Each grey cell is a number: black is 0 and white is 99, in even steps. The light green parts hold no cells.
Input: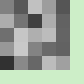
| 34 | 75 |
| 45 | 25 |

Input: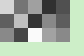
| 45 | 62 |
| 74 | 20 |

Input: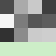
| 66 | 78 |
| 48 | 33 |

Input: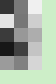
| 47 | 93 |
| 46 | 80 |

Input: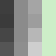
| 54 | 64 |
| 54 | 61 |

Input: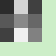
| 82 | 25 |
| 53 | 40 |
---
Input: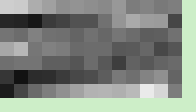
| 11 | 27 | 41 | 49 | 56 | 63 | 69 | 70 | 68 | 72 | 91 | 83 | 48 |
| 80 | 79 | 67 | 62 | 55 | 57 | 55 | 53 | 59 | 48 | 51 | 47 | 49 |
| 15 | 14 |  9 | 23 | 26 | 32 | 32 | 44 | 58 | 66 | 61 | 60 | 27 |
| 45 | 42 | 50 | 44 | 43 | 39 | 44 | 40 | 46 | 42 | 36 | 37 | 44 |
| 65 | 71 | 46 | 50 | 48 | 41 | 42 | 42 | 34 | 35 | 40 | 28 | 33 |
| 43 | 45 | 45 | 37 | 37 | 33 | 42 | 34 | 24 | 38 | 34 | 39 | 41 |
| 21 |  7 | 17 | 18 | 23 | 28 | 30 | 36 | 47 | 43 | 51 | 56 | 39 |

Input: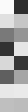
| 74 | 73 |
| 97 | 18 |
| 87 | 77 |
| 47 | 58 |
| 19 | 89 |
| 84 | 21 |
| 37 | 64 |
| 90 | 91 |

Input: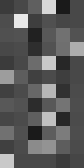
| 78 | 28 | 28 | 28 | 23 | 27 |
| 23 | 28 | 37 | 84 | 10 | 28 |
| 30 | 90 | 24 | 31 | 27 | 28 |
| 31 | 32 | 13 | 34 | 44 | 32 |
| 28 | 29 | 18 | 32 | 43 | 67 |
| 23 | 28 | 42 | 78 | 15 | 28 |
| 61 | 36 | 25 | 29 | 24 | 28 |
| 25 | 29 | 40 | 71 | 19 | 29 |
| 34 | 32 | 17 | 34 | 45 | 30 |
| 27 | 29 | 37 | 75 | 15 | 29 |
| 44 | 31 | 10 | 36 | 48 | 30 |
| 25 | 29 | 54 | 57 | 36 | 29 |

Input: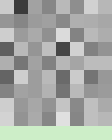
| 82 | 57 | 66 | 52 | 87 | 52 | 74 | 71 |
| 79 | 23 | 63 | 52 | 72 | 55 | 81 | 71 |
| 58 | 52 | 60 | 62 | 53 | 68 | 67 | 65 |
| 80 | 60 | 66 | 56 | 85 | 51 | 72 | 67 |
| 37 | 72 | 58 | 74 | 27 | 81 | 50 | 57 |
| 68 | 46 | 63 | 50 | 71 | 64 | 73 | 73 |
| 39 | 80 | 61 | 72 | 41 | 79 | 45 | 59 |
| 51 | 63 | 61 | 69 | 45 | 72 | 58 | 60 |
| 80 | 59 | 65 | 57 | 76 | 53 | 74 | 66 |

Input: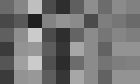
| 23 | 57 | 59 | 36 | 21 | 65 | 54 | 38 | 57 | 57 |
| 41 | 52 | 74 | 29 | 18 | 37 | 55 | 42 | 54 | 50 |
| 28 | 34 | 12 | 51 | 57 | 54 | 29 | 49 | 46 | 41 |
| 37 | 55 | 79 | 29 | 18 | 39 | 54 | 46 | 52 | 49 |
| 23 | 57 | 59 | 36 | 21 | 65 | 54 | 38 | 57 | 57 |
| 33 | 62 | 79 | 31 | 17 | 42 | 54 | 45 | 49 | 50 |

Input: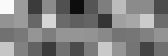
| 77 | 50 | 38 | 23 | 44 | 29 | 48 | 78 | 58 | 45 | 26 | 43 |
| 97 | 60 | 23 | 54 | 31 |  5 | 33 | 49 | 73 | 54 | 54 | 29 |
| 57 | 60 | 40 | 83 | 41 | 37 | 39 | 20 | 62 | 65 | 79 | 42 |
| 44 | 47 | 58 | 49 | 58 | 58 | 57 | 53 | 45 | 46 | 50 | 57 |

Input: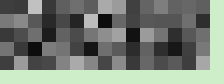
| 24 | 60 | 26 | 28 | 51 | 66 | 52 | 27 | 54 | 22 | 40 | 29 | 35 | 24 | 65 |
| 24 | 23 | 75 | 22 | 37 | 43 | 36 | 66 | 60 | 25 | 39 | 49 | 38 | 40 | 37 |
| 47 | 53 | 34 | 16 | 28 | 14 | 73 |  5 | 40 | 26 | 34 | 33 | 33 | 43 | 18 |
| 22 | 30 | 43 | 11 | 38 | 29 | 46 | 55 | 63 |  7 | 60 | 45 | 18 | 34 | 43 |
| 45 | 22 |  5 | 48 | 45 | 26 |  8 | 43 | 35 | 17 | 38 | 18 |  9 | 25 | 47 |

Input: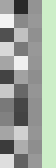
| 86 | 38 | 59 |
| 64 | 16 | 57 |
| 94 | 53 | 59 |
| 31 | 75 | 56 |
| 84 | 47 | 59 |
| 64 | 93 | 58 |
| 26 | 63 | 55 |
| 78 | 40 | 58 |
| 47 | 27 | 56 |
| 50 | 26 | 56 |
| 64 | 81 | 58 |
| 23 | 67 | 55 |
